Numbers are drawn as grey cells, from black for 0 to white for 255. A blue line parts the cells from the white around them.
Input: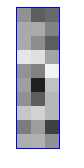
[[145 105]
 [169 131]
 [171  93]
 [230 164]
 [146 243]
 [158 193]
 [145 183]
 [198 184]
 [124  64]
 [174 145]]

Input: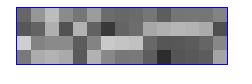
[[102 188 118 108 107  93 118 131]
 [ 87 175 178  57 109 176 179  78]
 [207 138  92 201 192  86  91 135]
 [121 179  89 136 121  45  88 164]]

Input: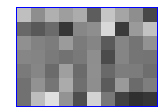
[[191 176 172 197 142]
 [104 107 135 216 154]
 [144 124 123  90 116]
 [134 122 121  75 117]
 [122 107 107 105 124]
 [113 117 111  91 107]
 [113 224  78 120  48]]

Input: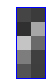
[[ 69]
 [ 48]
 [196]
 [125]
 [ 84]]

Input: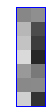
[[135]
 [183]
 [195]
 [218]
 [153]
 [137]
 [208]]

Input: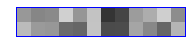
[[152 138 150  52 156 207]
 [187 151 102  75 165 102]]
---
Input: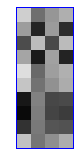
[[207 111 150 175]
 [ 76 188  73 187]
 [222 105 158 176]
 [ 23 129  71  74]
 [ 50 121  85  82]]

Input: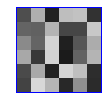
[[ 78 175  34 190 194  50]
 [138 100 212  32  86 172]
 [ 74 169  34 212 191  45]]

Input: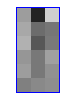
[[157  35 207]
 [177  87 121]
 [157 120 145]]

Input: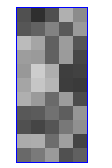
[[ 80  47  79 176 140]
 [187 165  96 156  85]
 [152 205 174  62  65]
 [175 154 106 156  75]
 [ 80  69  85 120 144]
 [105 122 154  80  96]]

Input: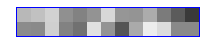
[[184 193 210 144 130 147 216 150 148 172 123  91  58]]

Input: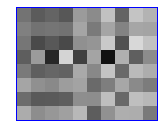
[[115  91 100  87 155 139 193  99 196 179]
 [118  74  88  73 144 149 201  81 216 194]
 [122  95 102  98 169 136 196 105 186 173]
 [108  89  90  94 142 141 190 104 191 184]]

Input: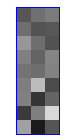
[[ 86 112 123]
 [151 110  82]
 [115 110 130]
 [128  53 100]
 [161  27  85]]
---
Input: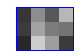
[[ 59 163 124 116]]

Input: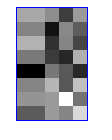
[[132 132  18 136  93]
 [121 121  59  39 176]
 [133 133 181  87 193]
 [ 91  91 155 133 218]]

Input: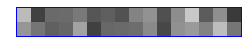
[[150 117  96 102 162  64 104 106 109 138  71 145 154 130 189 118]]

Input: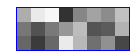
[[119  82 121 151 189  84  91 178]]

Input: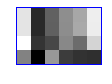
[[228  41  96 141 169 237]
 [130   1 152  60  50  47]]

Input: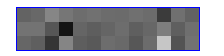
[[115 115  86  20 101  94 101 109  95 103 126  95 111]]
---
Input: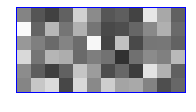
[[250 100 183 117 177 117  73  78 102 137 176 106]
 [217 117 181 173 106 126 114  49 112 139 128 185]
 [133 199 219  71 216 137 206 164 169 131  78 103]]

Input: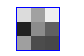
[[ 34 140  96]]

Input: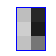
[[206  28]]

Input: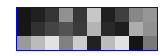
[[ 23  49  68  83  59 180  41  30 173 145]]

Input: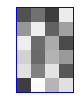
[[151 238  98 161]
 [210 106 179 154]
 [ 62 252 181 224]]

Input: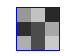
[[ 47  76 167]]
